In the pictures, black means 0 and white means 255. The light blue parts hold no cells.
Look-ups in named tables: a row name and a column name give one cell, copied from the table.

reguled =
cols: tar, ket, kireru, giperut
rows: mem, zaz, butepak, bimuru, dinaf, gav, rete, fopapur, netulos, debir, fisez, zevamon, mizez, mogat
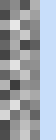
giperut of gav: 151
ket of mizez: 148
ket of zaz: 149
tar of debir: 77
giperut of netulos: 138
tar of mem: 113
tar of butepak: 167
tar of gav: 68
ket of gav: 145
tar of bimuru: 75
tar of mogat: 77
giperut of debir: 169
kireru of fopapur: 196
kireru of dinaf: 72
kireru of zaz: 190
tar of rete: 174
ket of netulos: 60
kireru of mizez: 189

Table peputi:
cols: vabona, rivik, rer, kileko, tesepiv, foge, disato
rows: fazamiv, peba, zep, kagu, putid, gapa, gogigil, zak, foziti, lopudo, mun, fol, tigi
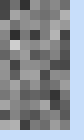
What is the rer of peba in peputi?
143
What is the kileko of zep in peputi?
149
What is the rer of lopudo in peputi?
92
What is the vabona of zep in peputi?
162
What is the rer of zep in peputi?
143
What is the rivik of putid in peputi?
206
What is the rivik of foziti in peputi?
163
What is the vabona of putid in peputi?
122
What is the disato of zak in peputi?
135
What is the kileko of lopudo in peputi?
100

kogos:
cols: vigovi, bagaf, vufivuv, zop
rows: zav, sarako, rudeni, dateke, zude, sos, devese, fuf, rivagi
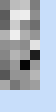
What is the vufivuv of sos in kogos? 159
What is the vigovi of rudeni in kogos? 100
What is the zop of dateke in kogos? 149
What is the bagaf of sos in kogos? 180
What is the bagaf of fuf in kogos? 148
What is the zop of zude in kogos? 226
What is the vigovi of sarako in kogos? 91
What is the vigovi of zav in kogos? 127
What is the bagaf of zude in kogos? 151
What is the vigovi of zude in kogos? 144
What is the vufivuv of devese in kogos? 5
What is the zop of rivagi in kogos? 158

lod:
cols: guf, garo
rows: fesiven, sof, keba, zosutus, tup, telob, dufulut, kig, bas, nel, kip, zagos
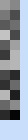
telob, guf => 57
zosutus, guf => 195
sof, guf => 120
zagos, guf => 41
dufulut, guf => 173
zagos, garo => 5

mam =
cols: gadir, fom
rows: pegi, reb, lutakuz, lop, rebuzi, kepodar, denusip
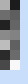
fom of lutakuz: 101
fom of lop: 130
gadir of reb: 109
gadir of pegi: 176
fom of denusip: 248
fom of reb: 94
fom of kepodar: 107
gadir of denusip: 72
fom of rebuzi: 96
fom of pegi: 28
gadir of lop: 138
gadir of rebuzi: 189
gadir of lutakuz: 33
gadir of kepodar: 42

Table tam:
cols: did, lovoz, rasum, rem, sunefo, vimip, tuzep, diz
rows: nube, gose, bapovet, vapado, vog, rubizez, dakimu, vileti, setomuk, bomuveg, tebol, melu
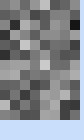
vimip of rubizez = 105
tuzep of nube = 100
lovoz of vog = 80
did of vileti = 163
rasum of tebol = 120
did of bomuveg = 78
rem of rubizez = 120
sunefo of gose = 90
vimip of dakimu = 110
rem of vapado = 94
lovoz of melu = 121
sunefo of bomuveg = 162
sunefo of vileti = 114
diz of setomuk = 89
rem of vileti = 121
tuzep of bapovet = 134
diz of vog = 63
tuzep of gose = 129
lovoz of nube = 143
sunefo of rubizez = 150
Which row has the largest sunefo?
dakimu

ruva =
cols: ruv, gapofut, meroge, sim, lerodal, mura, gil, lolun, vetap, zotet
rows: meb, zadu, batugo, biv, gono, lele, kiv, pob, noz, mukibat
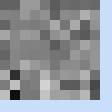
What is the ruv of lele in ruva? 100
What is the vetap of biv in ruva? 90
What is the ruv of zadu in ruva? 131
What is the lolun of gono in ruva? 132
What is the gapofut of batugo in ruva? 127
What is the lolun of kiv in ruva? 139
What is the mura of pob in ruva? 137
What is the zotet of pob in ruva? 112
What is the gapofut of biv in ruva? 136
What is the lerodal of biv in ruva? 104
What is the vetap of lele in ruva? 138
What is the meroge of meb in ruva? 154
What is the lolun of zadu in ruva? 135
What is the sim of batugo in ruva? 123
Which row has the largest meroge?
kiv

